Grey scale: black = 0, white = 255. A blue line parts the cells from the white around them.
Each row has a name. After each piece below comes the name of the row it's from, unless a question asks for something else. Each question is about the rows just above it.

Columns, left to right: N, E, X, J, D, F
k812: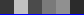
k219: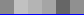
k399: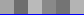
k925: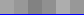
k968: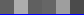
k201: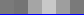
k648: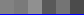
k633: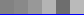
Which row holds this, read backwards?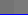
k201
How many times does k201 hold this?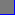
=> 2
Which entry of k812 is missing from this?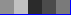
[55]

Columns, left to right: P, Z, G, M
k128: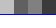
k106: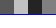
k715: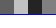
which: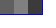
k128
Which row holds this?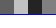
k715
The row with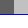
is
k715
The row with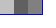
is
k128

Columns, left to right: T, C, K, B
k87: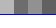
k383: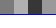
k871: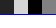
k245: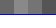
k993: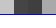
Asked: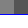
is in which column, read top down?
B
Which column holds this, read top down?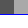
B

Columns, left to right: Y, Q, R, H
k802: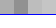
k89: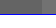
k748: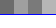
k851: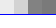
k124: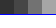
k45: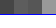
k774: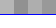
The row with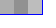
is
k802
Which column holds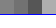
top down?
R
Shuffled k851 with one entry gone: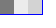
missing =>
[130]
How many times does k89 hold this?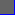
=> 3
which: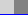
k851
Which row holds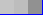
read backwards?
k802
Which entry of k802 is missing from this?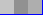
[189]

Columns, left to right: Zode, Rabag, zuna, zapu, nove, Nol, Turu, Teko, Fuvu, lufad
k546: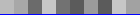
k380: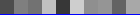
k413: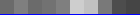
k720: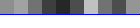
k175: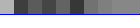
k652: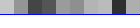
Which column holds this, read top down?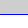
Nol
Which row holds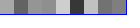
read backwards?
k380
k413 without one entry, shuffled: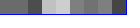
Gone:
[121]
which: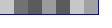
k546
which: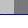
k413

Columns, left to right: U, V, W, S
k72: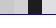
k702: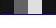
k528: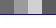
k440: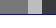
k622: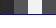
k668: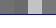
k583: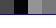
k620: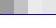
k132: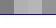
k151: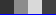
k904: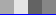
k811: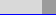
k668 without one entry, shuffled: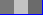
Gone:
[113]
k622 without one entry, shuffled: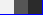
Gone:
[78]
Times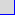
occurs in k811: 3
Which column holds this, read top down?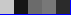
U

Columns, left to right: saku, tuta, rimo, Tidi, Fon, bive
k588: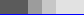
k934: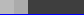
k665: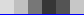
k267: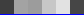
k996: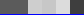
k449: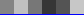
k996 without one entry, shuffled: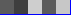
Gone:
[220]
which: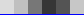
k665
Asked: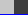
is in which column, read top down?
Tidi
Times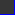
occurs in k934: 0
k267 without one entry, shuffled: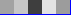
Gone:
[70]
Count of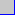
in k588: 1

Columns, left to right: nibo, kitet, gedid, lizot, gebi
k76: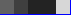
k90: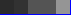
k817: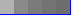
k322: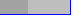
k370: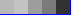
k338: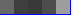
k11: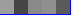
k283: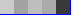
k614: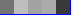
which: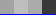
k283
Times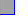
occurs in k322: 2

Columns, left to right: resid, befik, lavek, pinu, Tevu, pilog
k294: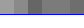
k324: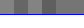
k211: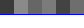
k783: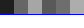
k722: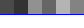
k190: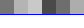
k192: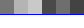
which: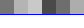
k190
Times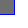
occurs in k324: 0
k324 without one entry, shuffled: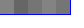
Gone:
[95]
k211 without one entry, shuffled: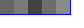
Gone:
[59]
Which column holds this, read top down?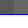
pinu

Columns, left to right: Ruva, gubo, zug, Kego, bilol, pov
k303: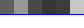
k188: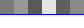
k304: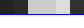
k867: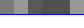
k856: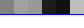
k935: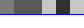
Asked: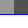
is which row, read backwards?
k867
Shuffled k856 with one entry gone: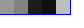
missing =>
[160]
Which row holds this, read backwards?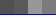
k867
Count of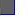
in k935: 0

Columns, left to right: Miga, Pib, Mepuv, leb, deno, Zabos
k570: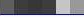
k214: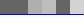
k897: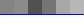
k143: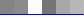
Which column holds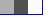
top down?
Mepuv
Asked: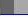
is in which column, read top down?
deno
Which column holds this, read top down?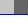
deno
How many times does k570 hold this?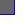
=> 0
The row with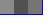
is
k897
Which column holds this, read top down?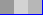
Zabos

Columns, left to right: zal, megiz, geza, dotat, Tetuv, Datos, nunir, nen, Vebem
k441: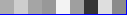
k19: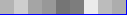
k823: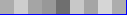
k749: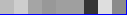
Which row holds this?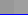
k749
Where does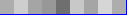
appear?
k823
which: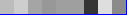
k749
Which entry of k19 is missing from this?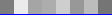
[180]
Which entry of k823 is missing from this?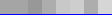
[111]

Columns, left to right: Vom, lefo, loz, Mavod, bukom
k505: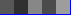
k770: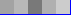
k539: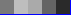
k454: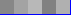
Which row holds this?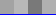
k770
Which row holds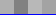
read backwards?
k454
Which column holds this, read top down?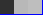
lefo
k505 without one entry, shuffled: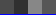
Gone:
[157]
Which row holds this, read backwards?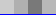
k770
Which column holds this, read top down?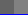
Mavod
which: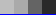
k539

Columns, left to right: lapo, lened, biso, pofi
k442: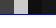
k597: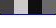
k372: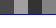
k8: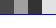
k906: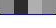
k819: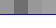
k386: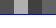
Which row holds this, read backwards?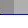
k906
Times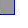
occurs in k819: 2

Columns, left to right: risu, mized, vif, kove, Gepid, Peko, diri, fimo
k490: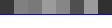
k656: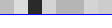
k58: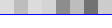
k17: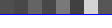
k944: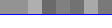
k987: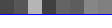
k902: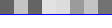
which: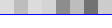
k58
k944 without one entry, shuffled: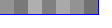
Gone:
[106]

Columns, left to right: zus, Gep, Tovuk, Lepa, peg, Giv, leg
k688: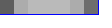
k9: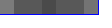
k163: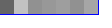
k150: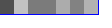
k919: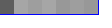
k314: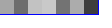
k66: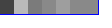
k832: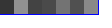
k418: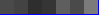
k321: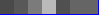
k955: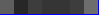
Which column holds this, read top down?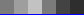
Tovuk
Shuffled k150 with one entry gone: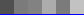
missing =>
[178]
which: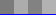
k150
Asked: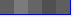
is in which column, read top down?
zus
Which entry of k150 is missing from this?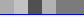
[130]
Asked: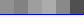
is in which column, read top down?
Giv
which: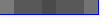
k9

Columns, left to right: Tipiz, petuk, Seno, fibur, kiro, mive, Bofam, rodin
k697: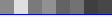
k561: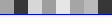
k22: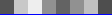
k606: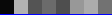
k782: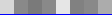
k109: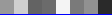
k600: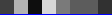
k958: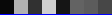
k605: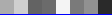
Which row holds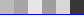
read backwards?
k561
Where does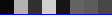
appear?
k958
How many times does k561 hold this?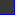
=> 2
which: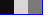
k600

